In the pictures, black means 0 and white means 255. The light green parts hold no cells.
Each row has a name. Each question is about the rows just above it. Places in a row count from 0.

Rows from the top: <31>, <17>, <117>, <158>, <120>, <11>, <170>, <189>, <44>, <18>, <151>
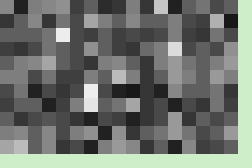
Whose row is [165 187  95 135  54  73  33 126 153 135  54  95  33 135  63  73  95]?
<151>
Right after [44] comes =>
[54]
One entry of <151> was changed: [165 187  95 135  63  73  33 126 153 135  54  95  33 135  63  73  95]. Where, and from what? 4, [54]
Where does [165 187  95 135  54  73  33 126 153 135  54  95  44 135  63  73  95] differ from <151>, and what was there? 12, [33]
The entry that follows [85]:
[73]
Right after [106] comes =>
[126]
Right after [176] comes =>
[24]

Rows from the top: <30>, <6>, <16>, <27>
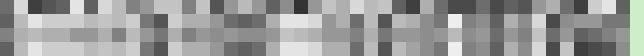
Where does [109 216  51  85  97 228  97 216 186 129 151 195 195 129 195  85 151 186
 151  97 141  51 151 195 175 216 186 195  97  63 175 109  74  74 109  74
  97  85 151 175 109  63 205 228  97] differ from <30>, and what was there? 2, [63]
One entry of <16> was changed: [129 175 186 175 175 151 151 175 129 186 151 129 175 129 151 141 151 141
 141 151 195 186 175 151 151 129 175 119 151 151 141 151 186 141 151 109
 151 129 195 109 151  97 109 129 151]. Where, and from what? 11, [119]
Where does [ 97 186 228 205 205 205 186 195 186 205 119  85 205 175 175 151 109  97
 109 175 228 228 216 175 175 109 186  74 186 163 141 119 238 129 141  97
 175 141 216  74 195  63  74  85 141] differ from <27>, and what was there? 27, [85]
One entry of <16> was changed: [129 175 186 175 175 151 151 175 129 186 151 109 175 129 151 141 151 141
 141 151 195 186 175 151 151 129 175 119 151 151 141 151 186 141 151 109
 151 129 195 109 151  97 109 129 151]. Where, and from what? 11, [119]
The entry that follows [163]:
[141]

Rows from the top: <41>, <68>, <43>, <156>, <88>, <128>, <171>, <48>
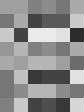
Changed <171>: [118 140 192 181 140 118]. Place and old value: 2, [181]
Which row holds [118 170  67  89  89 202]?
<68>
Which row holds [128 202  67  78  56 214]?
<48>
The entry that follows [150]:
[181]
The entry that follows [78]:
[56]

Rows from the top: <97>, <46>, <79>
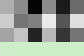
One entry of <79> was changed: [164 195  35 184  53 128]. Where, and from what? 5, [116]
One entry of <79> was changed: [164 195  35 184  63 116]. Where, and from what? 4, [53]
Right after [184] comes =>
[53]

